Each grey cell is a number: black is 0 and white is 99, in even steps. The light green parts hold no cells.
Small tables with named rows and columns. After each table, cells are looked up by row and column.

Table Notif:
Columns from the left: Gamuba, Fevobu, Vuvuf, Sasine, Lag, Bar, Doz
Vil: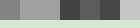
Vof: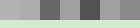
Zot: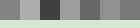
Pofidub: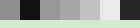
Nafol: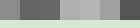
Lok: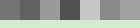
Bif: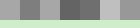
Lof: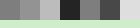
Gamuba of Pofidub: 55
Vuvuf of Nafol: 40
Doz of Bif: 59
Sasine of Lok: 31
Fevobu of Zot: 67
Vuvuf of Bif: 65
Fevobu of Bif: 49
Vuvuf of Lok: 60
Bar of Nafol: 62
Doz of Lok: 62
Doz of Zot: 47
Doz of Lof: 86
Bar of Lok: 53
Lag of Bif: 43
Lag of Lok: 77

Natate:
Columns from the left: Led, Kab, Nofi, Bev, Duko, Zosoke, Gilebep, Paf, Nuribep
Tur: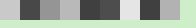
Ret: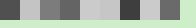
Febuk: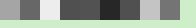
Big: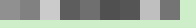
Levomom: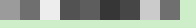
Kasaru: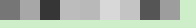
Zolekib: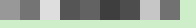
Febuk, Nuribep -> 45
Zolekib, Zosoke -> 24
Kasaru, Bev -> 73
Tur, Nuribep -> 69
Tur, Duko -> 25
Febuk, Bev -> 31
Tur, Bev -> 72
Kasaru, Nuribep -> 61
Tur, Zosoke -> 30
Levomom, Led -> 60
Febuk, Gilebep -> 31
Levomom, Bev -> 32
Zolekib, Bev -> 33
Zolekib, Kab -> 45
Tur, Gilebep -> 89
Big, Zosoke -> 31
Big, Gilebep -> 33
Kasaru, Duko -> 72
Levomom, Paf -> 79
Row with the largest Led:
Tur

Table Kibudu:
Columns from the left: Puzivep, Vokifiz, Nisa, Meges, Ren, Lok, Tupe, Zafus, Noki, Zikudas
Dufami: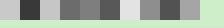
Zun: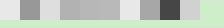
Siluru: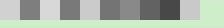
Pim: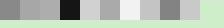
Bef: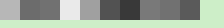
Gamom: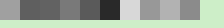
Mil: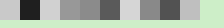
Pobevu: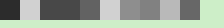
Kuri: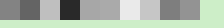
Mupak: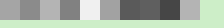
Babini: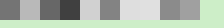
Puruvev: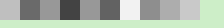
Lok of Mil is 35
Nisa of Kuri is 74
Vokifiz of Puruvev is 41
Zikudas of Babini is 62
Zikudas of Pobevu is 40
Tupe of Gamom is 84
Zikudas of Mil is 74
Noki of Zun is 27
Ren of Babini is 81
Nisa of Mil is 81
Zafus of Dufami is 55
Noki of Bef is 44
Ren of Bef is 62
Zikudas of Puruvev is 78
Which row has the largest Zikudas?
Zun

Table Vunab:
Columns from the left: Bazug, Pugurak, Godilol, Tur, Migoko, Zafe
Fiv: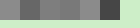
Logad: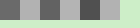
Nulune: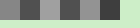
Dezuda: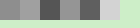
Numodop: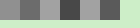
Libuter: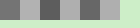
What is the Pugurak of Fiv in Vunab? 40
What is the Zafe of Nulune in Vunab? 24
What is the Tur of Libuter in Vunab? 68
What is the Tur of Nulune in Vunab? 31
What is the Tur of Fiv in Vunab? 47
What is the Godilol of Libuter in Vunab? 36
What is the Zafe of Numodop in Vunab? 35
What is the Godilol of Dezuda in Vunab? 33
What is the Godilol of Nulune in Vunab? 62
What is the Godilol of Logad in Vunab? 38
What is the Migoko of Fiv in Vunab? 54

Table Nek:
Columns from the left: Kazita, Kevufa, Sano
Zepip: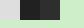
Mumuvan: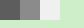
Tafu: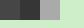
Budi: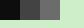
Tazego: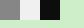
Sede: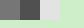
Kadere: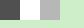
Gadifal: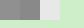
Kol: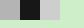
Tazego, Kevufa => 93
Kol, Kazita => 70
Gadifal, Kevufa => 53
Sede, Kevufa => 31
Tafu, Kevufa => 21
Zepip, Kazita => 86
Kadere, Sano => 71
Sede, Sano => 88
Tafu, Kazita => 27
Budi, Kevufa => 26
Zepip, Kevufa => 13
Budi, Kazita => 5
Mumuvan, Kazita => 36
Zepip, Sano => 18
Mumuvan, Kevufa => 54
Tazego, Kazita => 52

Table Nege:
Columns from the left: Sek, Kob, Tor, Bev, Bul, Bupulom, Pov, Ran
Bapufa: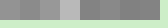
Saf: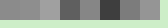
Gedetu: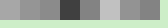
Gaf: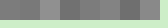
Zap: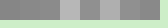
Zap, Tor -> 54
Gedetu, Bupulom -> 75
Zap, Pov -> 56
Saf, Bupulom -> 24
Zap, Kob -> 53
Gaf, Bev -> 44
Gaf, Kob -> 47
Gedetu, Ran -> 51
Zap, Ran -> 53
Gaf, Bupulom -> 51
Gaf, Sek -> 48
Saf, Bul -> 52
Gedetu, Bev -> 25
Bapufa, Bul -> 51
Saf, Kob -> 55
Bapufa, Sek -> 57
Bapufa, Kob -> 54

